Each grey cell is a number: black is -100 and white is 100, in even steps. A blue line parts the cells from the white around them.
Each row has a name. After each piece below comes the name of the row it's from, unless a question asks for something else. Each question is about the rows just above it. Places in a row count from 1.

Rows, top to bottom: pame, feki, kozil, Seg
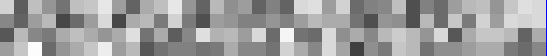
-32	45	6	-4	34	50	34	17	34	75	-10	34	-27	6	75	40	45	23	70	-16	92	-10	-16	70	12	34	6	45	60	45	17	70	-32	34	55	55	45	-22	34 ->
kozil
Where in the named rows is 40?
kozil, 16
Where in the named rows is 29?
Seg, 25
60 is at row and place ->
kozil, 29

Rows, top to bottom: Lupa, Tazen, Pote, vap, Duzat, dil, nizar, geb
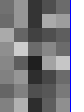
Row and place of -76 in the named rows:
Duzat, 3
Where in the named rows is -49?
Pote, 3
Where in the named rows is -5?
nizar, 5
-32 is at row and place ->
nizar, 4
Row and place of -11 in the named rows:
Lupa, 1
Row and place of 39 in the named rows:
geb, 2

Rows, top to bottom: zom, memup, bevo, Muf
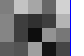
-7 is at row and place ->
bevo, 5
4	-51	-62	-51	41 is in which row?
memup
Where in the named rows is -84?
Muf, 4
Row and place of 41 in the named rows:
memup, 5
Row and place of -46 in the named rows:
Muf, 5

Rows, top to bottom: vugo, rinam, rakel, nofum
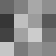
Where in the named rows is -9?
rakel, 4
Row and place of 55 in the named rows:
nofum, 1
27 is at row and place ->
rakel, 2

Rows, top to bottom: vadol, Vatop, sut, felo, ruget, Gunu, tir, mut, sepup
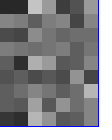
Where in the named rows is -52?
vadol, 5
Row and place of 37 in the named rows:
ruget, 3
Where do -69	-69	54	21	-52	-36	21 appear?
vadol
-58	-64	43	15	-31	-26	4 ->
sepup
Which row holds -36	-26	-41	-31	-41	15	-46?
Gunu
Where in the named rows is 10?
sut, 3
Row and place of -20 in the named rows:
sut, 5

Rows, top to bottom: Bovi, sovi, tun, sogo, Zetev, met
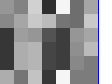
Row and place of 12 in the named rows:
sogo, 6
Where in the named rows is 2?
Bovi, 2
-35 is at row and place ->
tun, 4

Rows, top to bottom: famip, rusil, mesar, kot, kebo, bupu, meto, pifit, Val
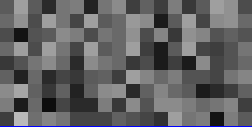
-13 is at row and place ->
Val, 3
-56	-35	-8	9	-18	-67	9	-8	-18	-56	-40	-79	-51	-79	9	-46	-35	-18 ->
kebo
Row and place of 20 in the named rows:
rusil, 10

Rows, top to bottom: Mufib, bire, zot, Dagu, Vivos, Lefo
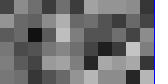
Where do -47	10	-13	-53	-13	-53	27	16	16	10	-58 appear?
Mufib
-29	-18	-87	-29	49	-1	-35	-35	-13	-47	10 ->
zot
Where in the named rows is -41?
Dagu, 2
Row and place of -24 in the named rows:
bire, 3
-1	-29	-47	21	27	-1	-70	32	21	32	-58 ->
Vivos
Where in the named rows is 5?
Dagu, 5

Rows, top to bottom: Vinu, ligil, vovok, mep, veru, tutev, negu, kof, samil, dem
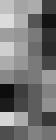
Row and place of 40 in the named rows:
ligil, 2
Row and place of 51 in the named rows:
Vinu, 1
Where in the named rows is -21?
dem, 2

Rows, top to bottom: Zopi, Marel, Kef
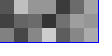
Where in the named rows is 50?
Zopi, 2
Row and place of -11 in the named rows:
Marel, 5
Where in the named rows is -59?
Marel, 4
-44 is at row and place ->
Kef, 2
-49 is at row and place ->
Marel, 1

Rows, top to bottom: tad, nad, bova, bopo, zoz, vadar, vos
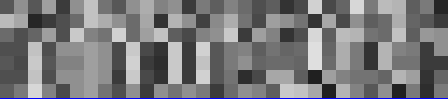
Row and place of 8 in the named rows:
nad, 16
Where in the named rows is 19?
bova, 31
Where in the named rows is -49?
nad, 15

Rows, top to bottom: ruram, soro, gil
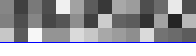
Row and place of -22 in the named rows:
soro, 9
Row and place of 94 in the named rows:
gil, 3
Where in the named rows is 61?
soro, 8
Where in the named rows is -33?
soro, 5
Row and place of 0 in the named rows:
soro, 1
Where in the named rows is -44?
soro, 4

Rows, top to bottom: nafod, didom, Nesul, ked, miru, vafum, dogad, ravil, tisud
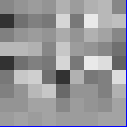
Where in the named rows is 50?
didom, 9
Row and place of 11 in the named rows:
ravil, 8
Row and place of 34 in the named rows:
Nesul, 5

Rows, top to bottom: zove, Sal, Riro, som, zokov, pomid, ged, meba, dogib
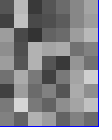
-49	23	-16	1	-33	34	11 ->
ged
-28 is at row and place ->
Sal, 5
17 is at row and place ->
zokov, 6

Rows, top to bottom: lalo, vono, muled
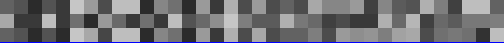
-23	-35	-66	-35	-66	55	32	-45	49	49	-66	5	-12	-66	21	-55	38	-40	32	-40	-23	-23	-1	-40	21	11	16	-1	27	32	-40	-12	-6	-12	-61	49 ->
muled
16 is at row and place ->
muled, 27
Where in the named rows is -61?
muled, 35
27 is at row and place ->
muled, 29
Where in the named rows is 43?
vono, 30
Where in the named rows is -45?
muled, 8

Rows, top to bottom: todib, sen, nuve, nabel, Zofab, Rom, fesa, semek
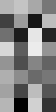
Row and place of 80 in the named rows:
nuve, 3
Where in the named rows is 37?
Rom, 1
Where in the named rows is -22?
Zofab, 4
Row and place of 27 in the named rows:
fesa, 1
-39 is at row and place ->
Zofab, 2

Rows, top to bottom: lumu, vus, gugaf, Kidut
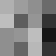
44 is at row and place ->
Kidut, 3
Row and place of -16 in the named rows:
lumu, 4
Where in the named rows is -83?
gugaf, 4
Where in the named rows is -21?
Kidut, 2
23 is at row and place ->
lumu, 2
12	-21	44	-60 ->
Kidut
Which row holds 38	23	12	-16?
lumu

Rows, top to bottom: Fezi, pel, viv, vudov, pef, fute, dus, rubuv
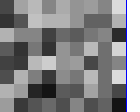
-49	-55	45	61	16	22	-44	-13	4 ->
pef
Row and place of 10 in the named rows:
fute, 5
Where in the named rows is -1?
fute, 3
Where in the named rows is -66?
viv, 9
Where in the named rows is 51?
pel, 3
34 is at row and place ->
Fezi, 5

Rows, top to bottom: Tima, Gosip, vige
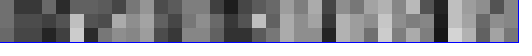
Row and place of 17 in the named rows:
Tima, 11
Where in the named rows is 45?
Tima, 30

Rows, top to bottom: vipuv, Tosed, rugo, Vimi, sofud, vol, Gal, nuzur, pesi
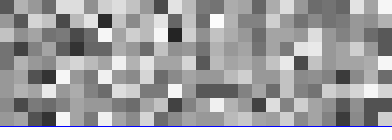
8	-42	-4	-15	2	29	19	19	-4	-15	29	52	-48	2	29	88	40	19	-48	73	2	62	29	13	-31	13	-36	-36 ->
nuzur
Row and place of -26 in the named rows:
Vimi, 5
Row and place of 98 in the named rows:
Tosed, 16
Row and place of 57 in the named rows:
pesi, 18
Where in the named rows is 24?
pesi, 20

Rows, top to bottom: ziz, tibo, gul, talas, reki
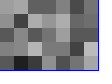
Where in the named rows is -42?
ziz, 6
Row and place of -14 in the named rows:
tibo, 7
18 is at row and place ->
tibo, 4
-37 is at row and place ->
reki, 5
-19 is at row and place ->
tibo, 6

